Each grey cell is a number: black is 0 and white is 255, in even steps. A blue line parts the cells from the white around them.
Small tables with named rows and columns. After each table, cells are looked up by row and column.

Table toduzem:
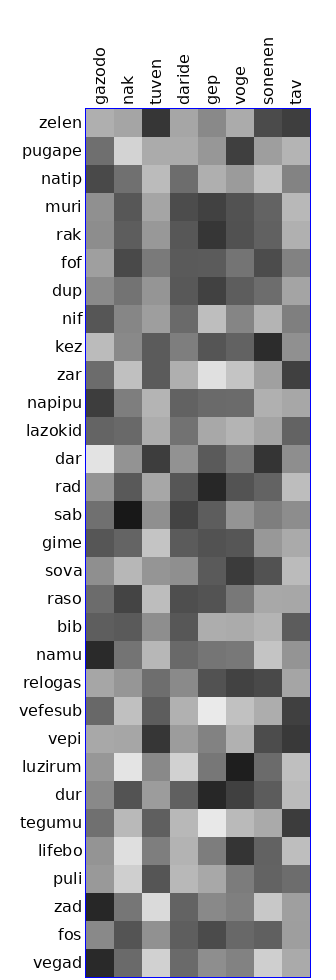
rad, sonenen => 99
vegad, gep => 142
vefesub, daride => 177
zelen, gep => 137
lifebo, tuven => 126
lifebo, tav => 190
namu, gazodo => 42
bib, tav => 92
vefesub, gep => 234
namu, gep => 117
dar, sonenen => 52
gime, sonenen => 152
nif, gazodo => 86
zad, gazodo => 39
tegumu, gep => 232
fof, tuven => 122
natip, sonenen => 194
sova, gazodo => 143
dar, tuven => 61
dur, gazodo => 137
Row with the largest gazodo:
dar

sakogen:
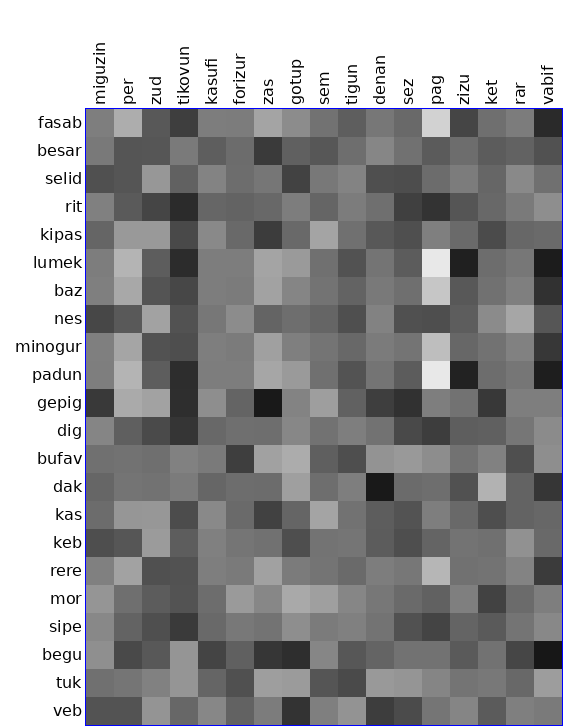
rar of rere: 131
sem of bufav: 95
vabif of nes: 86
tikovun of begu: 149
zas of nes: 100
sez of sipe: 81
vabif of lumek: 28
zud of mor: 92
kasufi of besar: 94
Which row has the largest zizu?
veb

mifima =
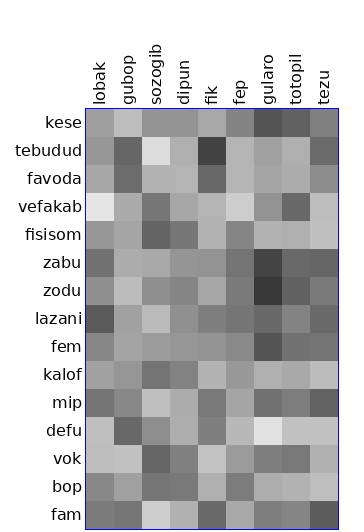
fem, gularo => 84
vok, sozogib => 102
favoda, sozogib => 179
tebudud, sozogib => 220
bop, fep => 124
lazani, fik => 127
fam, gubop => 118
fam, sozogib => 205
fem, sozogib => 155
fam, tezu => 93
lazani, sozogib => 186
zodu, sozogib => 143
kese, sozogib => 148
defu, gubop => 104
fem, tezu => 116
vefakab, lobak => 229

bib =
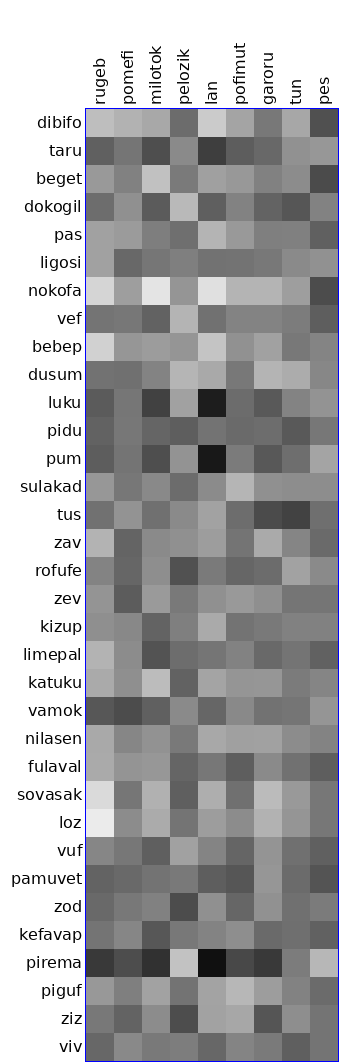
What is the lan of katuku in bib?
164
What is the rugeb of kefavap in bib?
116
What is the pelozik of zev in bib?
121
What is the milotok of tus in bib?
112
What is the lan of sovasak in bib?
174
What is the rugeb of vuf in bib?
134
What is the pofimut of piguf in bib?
183
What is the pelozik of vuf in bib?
161
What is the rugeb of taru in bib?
96
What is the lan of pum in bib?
24
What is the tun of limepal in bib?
116
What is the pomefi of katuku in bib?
143
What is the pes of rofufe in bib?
138
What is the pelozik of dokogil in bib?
185
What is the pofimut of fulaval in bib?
94
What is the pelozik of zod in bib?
76
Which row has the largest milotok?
nokofa

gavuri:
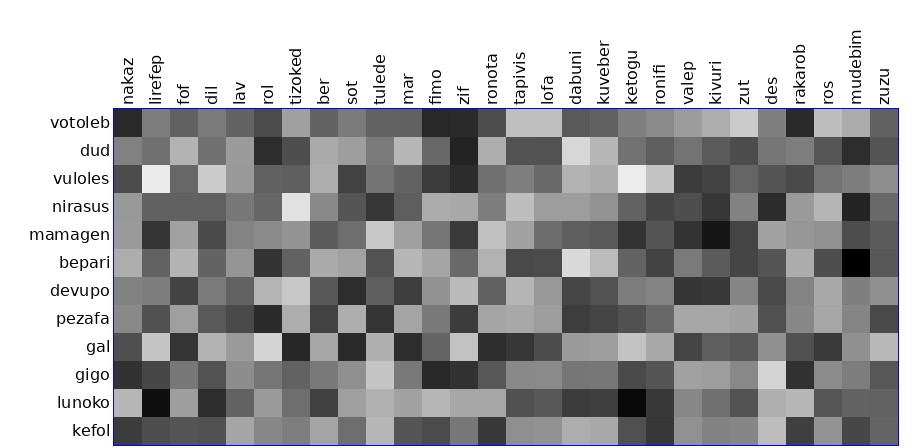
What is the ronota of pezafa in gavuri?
164
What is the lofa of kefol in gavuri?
146
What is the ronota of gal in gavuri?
46
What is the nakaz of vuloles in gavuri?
76
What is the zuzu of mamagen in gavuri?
91
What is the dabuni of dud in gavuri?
215
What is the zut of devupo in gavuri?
134
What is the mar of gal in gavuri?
46
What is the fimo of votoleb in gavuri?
40
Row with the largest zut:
votoleb

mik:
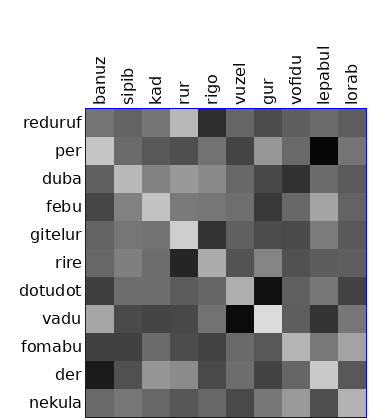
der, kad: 149
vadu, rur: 72
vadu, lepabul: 52
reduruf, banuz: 116
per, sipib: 107
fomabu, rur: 76
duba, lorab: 90
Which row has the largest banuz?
per

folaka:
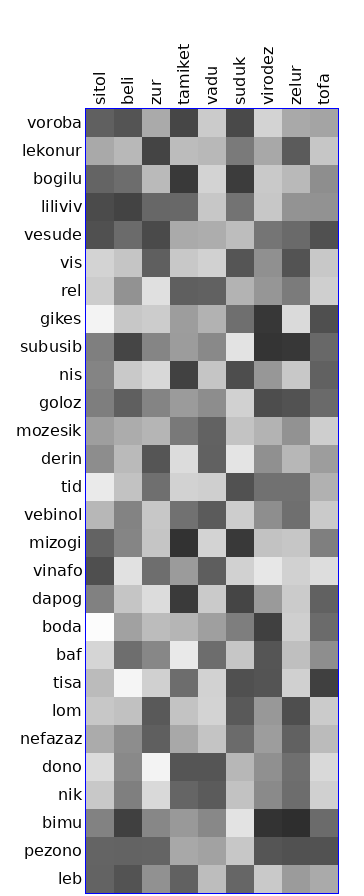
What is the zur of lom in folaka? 89
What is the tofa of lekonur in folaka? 198
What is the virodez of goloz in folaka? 77
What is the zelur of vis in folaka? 83
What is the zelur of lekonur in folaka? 91
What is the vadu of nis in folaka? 197
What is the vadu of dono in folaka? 85
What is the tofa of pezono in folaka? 82
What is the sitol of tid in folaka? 234
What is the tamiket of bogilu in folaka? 57
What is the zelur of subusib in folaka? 55

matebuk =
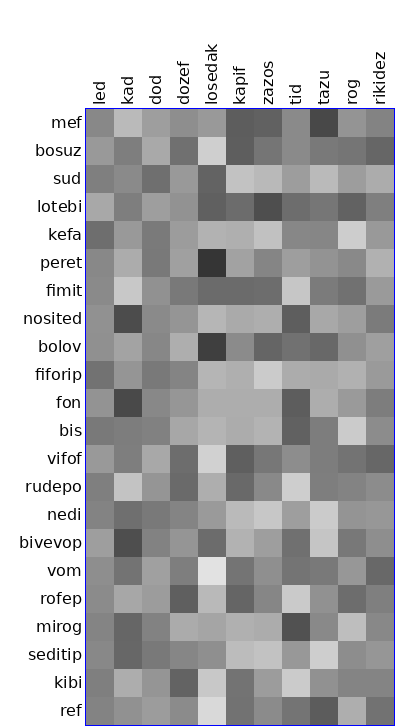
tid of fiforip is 172
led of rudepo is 127
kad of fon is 73
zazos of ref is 139
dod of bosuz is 169
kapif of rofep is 101
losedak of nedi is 154

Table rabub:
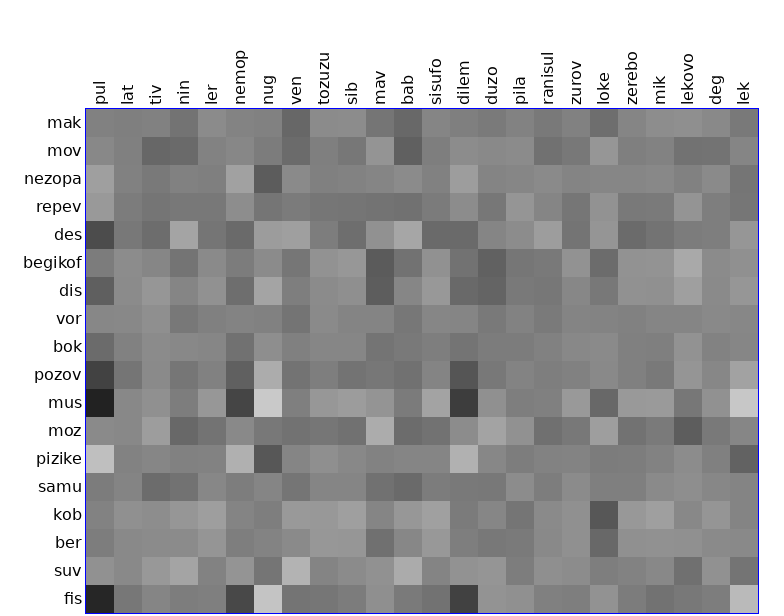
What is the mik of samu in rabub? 138
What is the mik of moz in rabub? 122
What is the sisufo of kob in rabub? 160
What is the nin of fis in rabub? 125
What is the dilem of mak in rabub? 127
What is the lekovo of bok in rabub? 146
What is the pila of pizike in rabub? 125
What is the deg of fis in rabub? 125
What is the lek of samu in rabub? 132
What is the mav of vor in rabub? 132
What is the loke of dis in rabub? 120
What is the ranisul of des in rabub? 157
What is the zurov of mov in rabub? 120
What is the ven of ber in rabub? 138
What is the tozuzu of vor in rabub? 138
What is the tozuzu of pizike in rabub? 143
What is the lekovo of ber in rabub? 144
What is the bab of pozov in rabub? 113

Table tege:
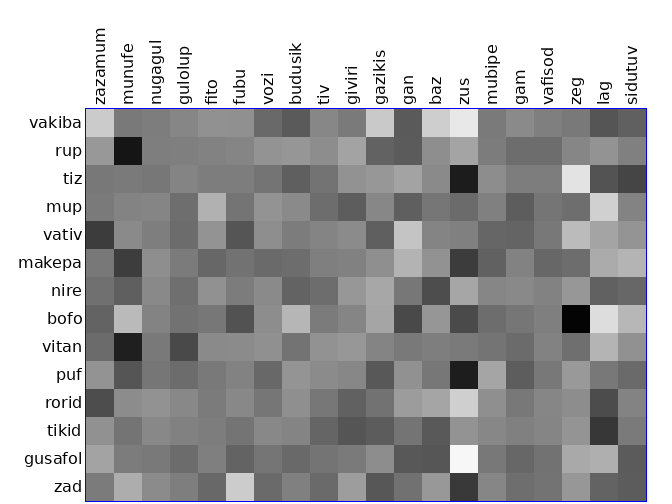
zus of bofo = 74
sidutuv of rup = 128
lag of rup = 147
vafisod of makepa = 103
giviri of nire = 151
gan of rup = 91
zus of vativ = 128
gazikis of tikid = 92
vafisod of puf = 120
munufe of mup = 131
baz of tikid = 89
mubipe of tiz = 141
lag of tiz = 83
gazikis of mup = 135
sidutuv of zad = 92
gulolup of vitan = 73
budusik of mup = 138
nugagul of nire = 137
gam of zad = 110
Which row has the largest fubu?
zad

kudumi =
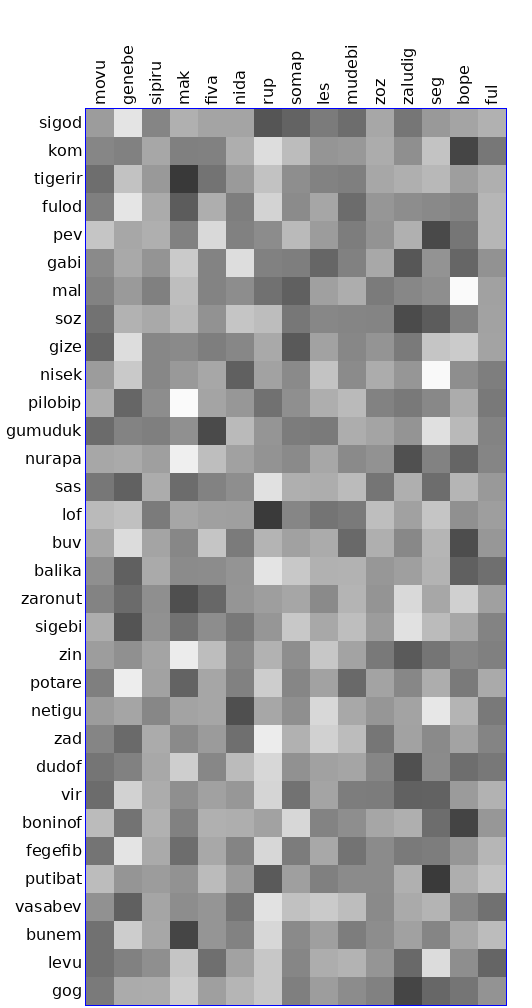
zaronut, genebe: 107
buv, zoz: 175
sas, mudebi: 187
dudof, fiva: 135
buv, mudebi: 105
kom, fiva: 129

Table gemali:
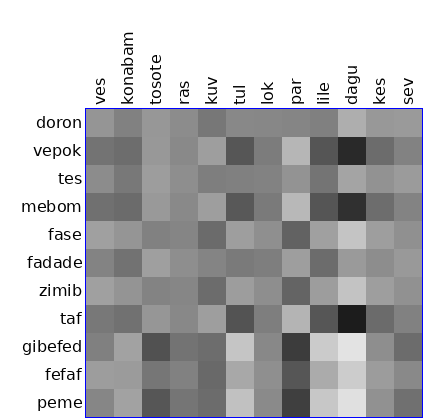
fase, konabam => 149
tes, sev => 155
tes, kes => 146
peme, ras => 117
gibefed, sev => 108
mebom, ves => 112
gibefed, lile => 203
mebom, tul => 88
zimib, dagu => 195
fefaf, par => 86
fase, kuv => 107
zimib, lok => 142
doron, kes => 152

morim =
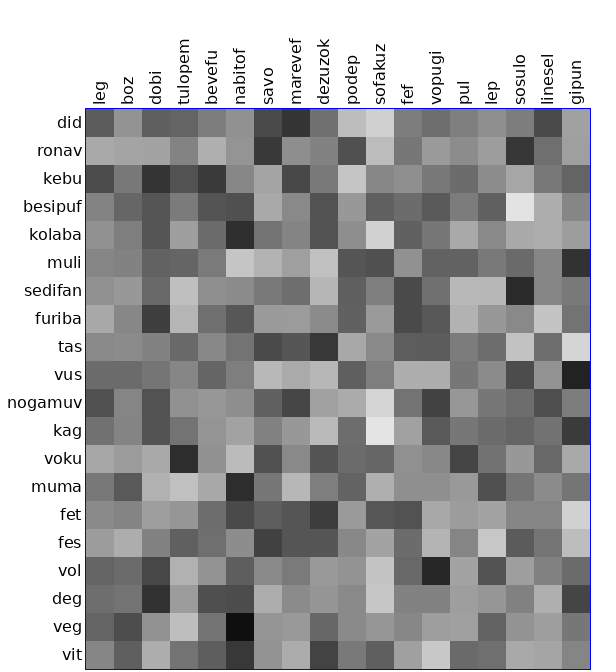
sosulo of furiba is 137
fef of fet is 82
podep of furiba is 97
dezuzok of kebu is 121
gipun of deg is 69
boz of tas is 139
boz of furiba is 135
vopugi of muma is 143
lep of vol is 83

